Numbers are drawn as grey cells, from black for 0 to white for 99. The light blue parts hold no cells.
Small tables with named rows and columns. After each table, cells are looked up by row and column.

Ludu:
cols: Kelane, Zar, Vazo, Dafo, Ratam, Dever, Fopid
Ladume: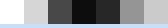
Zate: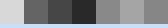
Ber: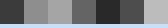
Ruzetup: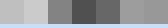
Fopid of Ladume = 79
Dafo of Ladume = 5
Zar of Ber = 55
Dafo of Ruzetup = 31
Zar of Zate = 39
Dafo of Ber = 39
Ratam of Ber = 16
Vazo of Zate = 27
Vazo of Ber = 64
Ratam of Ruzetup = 40
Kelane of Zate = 84
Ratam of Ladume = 15
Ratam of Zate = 53
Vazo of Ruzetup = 51

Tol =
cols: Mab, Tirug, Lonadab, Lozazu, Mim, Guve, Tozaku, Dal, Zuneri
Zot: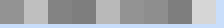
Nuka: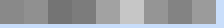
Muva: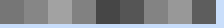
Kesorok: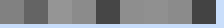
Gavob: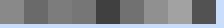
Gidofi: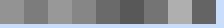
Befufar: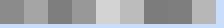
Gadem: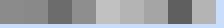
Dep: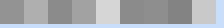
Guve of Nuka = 77
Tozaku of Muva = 51
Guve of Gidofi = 34
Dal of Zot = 49
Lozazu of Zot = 49
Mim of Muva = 27
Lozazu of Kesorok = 54
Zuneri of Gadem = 70
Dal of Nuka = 51
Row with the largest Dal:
Gidofi

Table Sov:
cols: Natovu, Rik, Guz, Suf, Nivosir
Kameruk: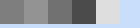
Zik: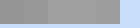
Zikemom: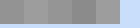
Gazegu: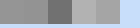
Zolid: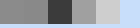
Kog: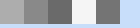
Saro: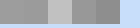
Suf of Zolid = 62
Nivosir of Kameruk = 86
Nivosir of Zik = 61
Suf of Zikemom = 54
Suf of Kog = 95
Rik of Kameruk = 57
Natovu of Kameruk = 49
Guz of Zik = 62
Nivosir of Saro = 55
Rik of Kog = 53
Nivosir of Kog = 45
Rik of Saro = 60
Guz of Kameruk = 44
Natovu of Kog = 67
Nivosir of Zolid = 80
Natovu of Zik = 58
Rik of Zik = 59
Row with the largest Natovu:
Kog

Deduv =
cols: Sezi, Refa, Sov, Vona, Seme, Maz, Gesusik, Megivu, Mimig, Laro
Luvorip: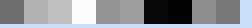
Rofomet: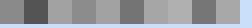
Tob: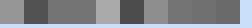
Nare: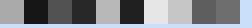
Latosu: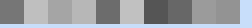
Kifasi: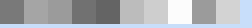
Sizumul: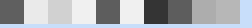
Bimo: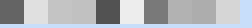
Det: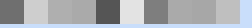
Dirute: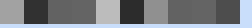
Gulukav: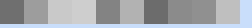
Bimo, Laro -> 83
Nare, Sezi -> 66
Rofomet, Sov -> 63
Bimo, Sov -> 76
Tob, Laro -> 41
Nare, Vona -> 16
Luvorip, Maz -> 61
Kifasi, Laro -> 82
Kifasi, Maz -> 73
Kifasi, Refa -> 64
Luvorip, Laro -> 47
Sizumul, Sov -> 81
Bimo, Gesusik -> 47
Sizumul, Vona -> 93
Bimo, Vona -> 75
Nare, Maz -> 13

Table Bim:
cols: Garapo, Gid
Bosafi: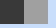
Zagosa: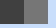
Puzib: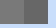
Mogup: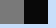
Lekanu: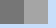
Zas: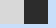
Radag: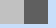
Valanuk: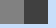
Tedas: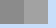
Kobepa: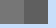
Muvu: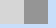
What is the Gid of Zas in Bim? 17
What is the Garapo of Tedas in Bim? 54
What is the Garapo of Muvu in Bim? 83
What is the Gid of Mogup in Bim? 3
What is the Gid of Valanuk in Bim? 25
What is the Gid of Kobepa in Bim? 37
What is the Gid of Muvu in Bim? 58
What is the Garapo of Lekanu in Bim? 46
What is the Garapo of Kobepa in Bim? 46

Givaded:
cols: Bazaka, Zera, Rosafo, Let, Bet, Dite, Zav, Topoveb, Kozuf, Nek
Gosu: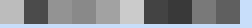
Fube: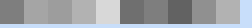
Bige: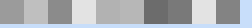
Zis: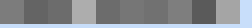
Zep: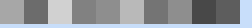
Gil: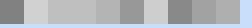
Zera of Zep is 42
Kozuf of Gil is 63
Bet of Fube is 84
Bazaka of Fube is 49
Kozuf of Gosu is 47
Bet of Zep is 55
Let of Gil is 74
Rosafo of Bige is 54
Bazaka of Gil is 50
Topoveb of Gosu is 22
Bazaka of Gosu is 73
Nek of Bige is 51
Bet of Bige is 69
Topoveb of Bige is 47
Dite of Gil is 59
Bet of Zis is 42
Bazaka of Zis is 48
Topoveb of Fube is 38
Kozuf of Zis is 35
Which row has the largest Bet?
Fube

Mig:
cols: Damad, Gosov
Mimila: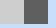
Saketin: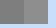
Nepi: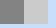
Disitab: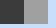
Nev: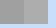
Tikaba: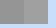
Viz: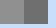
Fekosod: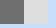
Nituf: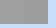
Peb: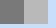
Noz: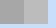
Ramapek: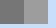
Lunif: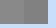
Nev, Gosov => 67
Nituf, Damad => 62
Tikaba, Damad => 58
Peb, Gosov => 72
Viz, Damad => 56
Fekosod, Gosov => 86
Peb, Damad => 47
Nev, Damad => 62
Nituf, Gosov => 61
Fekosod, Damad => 43
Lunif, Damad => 53
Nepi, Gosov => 79
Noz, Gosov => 73
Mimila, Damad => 80
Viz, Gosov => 43
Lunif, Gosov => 50

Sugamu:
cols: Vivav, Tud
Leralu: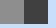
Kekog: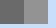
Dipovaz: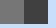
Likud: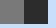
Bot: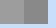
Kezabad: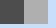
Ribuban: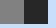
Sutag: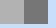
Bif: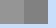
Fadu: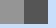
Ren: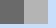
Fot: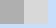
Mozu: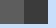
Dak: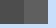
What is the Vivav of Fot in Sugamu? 68
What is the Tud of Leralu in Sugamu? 25
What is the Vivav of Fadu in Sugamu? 58
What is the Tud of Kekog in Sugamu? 57
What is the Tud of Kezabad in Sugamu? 68
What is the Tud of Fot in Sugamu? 84
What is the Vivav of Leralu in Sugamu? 55
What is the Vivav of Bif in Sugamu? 58
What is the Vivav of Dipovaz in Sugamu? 46
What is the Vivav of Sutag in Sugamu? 69

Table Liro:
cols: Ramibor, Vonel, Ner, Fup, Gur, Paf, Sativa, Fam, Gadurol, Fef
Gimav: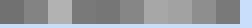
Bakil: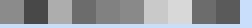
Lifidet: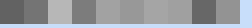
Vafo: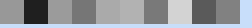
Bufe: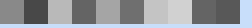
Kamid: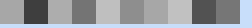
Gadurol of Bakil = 42
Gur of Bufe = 64
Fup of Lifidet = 48
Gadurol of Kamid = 32
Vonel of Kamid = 24
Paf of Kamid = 55
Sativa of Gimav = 65
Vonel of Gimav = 51
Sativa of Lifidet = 64
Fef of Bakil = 35
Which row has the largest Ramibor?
Kamid

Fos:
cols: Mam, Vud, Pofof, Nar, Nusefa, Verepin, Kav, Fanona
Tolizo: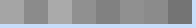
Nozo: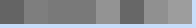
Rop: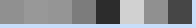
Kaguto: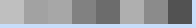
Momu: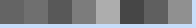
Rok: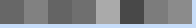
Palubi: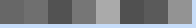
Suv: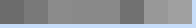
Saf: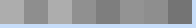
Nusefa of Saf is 49
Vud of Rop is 59
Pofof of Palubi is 32
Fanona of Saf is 45
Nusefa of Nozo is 57
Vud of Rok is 50
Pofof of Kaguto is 65
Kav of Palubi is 35
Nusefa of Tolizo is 50
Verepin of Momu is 27
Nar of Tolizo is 56
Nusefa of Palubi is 66
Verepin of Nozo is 40
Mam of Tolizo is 64
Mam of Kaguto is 74
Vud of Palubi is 43
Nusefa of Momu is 67
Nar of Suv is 53
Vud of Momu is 43
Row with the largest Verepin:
Rop

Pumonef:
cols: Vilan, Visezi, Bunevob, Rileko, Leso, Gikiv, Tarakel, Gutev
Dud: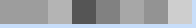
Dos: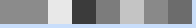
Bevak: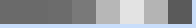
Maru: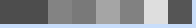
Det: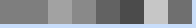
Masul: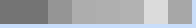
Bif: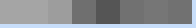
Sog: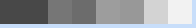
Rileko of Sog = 42
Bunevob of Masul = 58
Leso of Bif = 33
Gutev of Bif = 44
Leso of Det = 38
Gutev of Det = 43
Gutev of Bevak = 35
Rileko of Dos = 23
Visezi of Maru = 30
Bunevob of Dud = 70
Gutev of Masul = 65
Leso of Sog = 61
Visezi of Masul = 45
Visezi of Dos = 54

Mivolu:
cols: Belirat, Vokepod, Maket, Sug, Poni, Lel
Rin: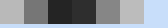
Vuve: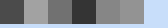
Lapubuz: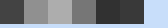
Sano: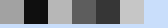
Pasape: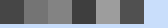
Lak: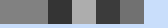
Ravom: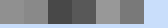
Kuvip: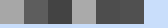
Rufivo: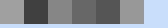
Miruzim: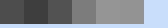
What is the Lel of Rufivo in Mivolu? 59
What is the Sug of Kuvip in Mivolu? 66
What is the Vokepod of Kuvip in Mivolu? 36
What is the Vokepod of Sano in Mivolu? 6
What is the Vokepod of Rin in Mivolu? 46
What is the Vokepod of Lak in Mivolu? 50
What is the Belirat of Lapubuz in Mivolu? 26
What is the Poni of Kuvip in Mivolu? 30
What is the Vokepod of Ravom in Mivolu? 53
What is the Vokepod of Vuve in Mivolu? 63
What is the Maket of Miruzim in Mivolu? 32
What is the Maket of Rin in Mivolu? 14
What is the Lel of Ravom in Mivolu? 47
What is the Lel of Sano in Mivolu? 77
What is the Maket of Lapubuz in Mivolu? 67
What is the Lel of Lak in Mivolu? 44

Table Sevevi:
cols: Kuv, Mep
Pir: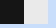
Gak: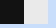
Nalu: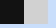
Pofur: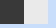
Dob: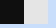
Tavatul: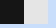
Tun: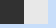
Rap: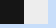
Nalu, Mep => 81
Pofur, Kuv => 22
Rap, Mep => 92
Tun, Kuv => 19
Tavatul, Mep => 89
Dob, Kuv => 6
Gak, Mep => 91
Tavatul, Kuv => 8
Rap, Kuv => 8
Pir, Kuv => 8
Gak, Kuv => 7
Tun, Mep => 90
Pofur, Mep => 91
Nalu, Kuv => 7
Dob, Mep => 89
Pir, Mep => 91
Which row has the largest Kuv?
Pofur

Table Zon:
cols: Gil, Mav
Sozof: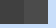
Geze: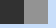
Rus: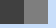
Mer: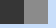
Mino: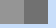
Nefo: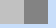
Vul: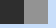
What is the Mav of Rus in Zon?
49
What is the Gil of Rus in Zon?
25
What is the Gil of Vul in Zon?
18
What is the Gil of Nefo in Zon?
75
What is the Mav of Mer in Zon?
54
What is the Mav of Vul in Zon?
57
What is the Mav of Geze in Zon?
57
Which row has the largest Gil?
Nefo

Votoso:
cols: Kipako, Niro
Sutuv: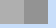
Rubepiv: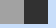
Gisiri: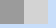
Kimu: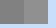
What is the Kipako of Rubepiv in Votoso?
63
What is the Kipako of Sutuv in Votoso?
68
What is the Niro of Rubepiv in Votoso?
19
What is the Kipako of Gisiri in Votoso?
60
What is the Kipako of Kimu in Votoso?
50
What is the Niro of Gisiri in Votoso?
82
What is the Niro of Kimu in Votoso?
56
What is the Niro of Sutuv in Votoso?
57

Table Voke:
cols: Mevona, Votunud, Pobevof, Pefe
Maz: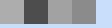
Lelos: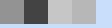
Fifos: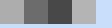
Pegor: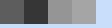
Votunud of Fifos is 42
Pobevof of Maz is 63
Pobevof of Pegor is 58
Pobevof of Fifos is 28
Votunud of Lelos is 26
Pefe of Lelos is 71
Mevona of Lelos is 57
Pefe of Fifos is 70
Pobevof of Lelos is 77
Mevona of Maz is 67
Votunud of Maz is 30
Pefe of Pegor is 64
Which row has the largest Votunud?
Fifos

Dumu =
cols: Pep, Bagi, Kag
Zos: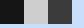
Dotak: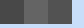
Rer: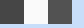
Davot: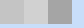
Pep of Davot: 76
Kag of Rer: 32
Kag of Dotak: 32
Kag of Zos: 23
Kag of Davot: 64
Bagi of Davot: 81
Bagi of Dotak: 39
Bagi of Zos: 80
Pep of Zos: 8
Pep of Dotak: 28
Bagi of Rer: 97
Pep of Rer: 27
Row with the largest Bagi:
Rer

